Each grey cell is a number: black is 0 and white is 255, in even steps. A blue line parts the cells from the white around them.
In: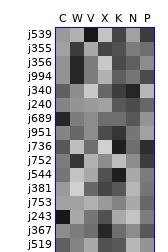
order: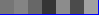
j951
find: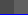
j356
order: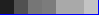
j544
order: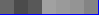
j240
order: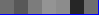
j689

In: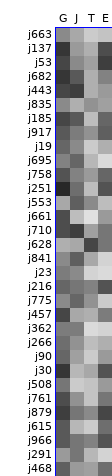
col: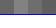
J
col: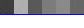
J
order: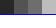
j251
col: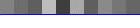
J
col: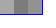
J
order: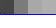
j457

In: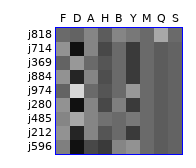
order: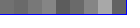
j485
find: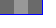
j974
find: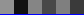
j280
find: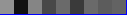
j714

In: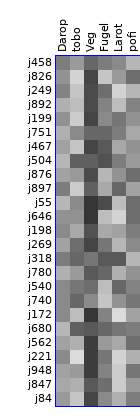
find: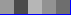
j876
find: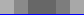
j751
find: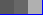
j780
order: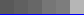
j680
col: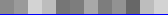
Larot

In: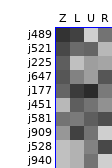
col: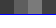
L
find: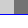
j489
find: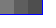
j581
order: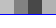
j528
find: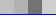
j940
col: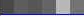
Z

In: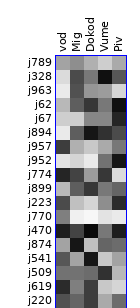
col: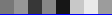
Dokod
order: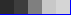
j619

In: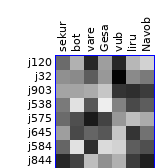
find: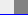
j538
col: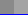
bot
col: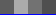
Navob

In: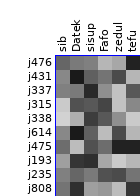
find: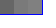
j476
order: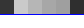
j193

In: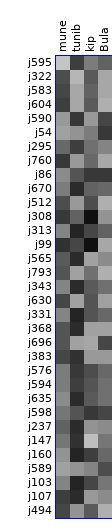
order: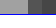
j630
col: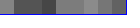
mune
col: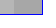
tunib
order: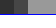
j383
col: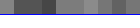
mune
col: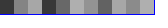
Bula

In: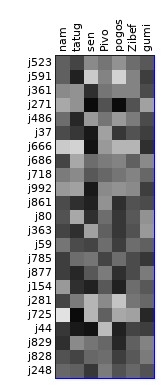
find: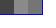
j523
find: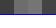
j785
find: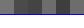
j59
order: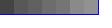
j523
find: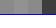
j992
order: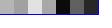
j725

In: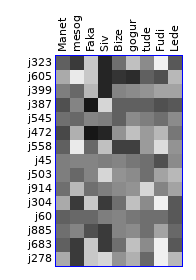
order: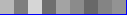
j503
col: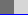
tude

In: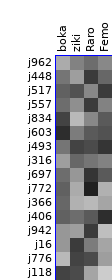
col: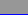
boka
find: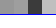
j942

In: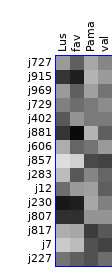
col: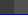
Pama
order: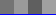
j969
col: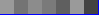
val

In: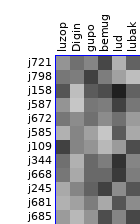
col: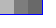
bemug
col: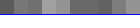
gupo
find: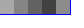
j245
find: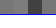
j587
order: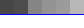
j685
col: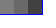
bemug
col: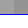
gupo

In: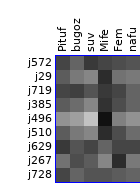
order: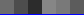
j510
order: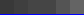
j719
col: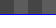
Pituf
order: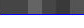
j629

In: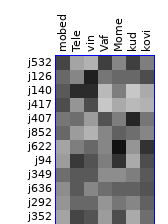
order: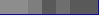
j349
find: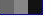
j622

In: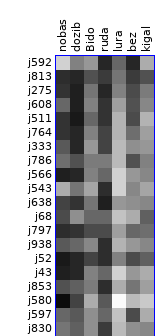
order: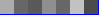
j597
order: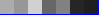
j43
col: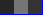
dozib
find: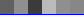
j830

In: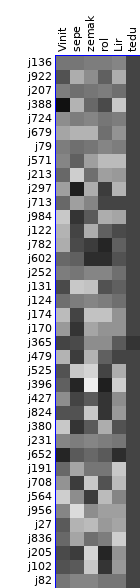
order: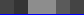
j427
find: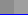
j956

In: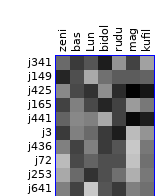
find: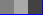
j441
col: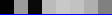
mag
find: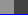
j341
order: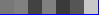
j436
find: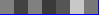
j436
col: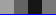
kufil
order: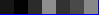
j425

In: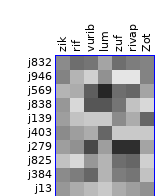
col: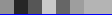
lum
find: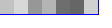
j825
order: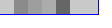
j403

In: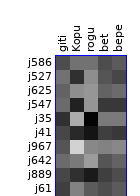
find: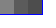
j61
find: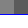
j61

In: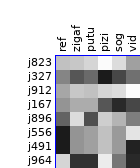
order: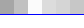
j912
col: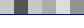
zigaf

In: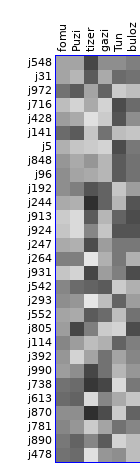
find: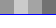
j781
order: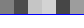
j931
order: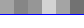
j392
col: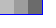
fomu
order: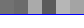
j31
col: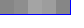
fomu
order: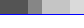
j924

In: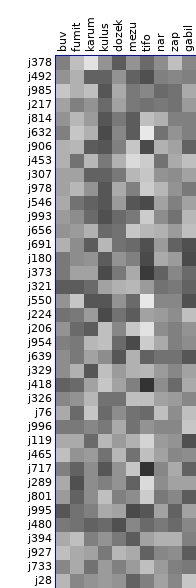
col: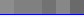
zap
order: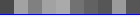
j546
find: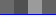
j691
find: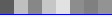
j206
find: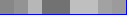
j326
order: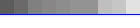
j206

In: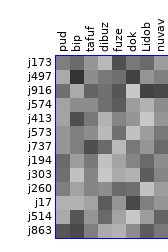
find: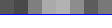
j863
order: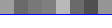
j173

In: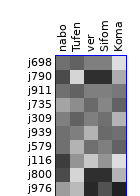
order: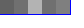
j579
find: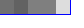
j698
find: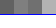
j309
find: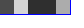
j790
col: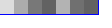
Koma

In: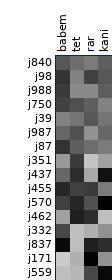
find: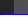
j570
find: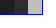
j462
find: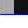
j437

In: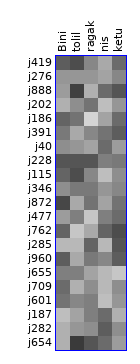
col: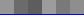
ketu
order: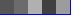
j888

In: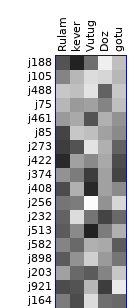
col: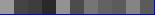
Rulam
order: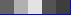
j273
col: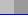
kever
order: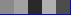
j408

